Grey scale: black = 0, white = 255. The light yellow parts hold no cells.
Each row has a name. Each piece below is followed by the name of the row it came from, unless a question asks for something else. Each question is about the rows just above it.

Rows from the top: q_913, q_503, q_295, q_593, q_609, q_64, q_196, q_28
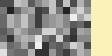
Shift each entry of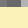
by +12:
[132 117 117 191]
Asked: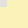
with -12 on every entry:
[212]
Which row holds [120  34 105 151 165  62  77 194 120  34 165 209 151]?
q_503
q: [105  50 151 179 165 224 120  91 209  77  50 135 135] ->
q_64
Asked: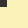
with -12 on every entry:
[38]

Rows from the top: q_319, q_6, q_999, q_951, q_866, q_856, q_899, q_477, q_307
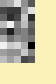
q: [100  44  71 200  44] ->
q_999
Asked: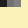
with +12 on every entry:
[ 42 126 141]
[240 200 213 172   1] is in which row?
q_899
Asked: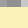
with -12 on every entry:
[147 132 132 188]
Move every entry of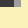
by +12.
[ 70  70 171]
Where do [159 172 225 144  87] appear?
q_319

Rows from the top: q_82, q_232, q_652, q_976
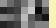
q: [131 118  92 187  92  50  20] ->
q_652
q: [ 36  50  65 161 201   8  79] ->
q_232
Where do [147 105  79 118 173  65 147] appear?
q_82
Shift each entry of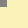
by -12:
[119]
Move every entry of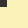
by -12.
[38]
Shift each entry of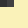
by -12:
[38 53]

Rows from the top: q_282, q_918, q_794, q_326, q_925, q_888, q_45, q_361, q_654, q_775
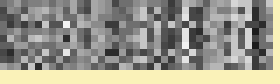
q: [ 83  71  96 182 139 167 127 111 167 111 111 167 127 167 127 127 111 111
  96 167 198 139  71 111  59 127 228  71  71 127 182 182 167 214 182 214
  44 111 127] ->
q_794
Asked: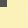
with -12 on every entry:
[71]
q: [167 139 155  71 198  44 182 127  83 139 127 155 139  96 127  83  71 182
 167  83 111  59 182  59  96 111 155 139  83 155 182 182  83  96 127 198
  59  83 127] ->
q_775
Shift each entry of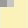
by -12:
[143 186]
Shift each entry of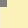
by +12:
[139]
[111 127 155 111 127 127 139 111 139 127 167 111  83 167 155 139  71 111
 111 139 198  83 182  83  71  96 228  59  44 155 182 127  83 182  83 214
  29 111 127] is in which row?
q_925

